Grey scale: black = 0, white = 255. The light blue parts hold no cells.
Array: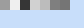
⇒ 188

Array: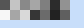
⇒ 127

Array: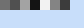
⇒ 242

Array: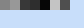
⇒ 6

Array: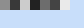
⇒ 109

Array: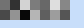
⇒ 104
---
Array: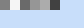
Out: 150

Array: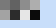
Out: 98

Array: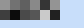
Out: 137

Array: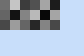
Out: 81

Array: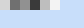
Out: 58

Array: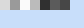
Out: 48
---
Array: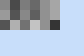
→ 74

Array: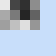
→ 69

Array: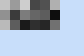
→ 155

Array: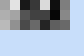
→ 227

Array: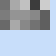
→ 169

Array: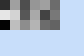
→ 160

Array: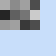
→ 139
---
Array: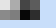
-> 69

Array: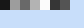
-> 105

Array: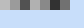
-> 82

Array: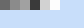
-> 161

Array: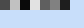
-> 10

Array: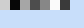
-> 166

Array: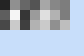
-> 103
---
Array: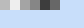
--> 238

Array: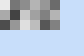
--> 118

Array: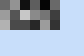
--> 147

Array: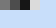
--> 77

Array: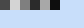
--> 212

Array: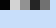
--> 211

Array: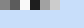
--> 92

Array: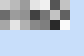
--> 186

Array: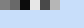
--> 105

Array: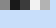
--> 25
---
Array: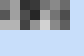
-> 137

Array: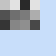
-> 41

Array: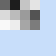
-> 197

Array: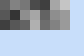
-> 166

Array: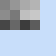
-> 170

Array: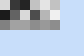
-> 228
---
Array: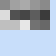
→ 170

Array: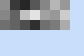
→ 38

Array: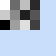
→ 191

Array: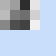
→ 45

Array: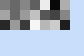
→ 134

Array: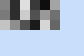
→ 223

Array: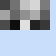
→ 194

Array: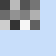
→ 84

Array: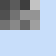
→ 62
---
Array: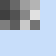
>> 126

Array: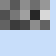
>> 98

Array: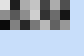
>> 10

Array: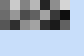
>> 86

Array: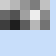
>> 61

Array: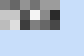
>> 188

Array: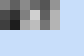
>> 62
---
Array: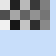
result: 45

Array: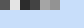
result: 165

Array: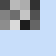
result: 28

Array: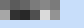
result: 218

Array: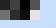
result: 13

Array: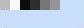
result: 117

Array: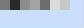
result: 218

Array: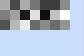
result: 106

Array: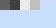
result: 236

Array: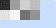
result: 114
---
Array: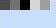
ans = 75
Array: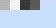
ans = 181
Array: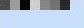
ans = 75
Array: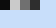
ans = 12
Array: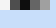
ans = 244
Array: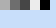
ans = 175
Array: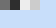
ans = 111
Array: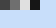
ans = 66
